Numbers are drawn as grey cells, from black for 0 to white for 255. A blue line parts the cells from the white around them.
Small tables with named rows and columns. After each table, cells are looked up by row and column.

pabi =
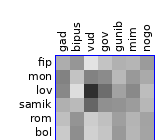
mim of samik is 156
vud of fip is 227
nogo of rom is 163
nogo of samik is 183
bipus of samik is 186
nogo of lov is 189
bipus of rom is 148
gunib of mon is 185
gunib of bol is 153
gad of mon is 130
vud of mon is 130
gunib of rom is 159
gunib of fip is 177

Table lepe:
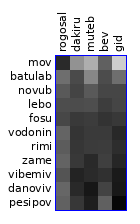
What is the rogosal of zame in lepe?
99
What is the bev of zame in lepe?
63
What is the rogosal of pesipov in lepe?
97
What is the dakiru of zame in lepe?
56
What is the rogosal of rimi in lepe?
92
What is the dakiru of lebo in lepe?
76
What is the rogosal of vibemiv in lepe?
84
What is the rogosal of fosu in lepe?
71
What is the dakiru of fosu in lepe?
57
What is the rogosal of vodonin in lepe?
100
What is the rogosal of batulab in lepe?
110
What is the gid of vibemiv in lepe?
26
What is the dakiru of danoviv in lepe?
41
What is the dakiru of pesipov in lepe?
55

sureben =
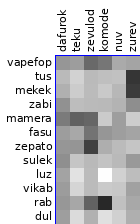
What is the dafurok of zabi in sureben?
145
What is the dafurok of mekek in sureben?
176
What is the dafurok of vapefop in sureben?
150
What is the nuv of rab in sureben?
192
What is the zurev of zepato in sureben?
197
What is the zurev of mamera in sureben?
205
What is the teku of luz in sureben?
226

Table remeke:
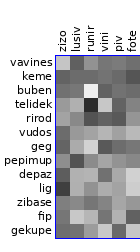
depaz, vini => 113
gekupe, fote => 198
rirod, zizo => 163
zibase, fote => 151
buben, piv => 114
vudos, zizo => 108
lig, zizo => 63
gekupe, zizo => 110
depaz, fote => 209
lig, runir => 146
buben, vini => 98
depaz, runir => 180
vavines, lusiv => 96
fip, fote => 97
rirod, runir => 83

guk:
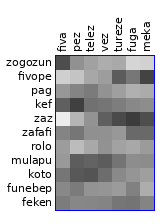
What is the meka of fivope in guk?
67
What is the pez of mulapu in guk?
93
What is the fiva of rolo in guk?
156
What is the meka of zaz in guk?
78
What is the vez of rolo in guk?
146
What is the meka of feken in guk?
132
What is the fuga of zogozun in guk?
213
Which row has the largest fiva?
zaz

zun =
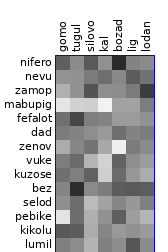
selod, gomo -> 143
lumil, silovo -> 179
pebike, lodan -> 181
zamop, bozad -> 141
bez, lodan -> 93
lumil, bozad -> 141
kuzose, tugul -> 127
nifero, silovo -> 89
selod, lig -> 152
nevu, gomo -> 147
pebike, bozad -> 95
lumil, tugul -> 140
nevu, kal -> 110
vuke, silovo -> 181
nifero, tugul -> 139

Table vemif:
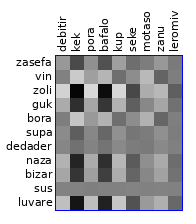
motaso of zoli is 172
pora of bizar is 159
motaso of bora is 177
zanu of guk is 166
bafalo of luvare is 33
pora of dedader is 131
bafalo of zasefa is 81
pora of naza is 171
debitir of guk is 171
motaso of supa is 124
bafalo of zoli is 12
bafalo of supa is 103
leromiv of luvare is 104
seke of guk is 95
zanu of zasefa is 152
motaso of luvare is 154

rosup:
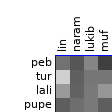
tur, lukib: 118
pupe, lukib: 121
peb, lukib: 133
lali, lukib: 121
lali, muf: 150
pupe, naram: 110
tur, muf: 118
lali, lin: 153
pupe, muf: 94
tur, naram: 95

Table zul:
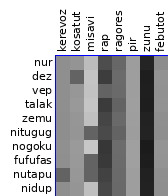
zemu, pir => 158
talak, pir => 159
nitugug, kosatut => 149
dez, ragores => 107
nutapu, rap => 66
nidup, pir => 158
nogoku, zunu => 27
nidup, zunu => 34
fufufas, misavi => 99
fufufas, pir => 160
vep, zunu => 31
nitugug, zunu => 35
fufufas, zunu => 29
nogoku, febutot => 148

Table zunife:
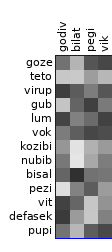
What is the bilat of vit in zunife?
102
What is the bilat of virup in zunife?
92
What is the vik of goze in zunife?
71
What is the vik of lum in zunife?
66
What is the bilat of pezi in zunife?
130
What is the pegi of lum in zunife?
107
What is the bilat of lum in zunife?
129
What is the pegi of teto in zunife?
157
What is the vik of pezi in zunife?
156
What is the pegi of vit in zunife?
198
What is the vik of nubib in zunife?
125
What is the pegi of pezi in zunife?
93
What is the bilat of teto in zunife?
201
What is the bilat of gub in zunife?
100
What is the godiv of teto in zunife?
199
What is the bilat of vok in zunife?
94
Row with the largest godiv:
pezi

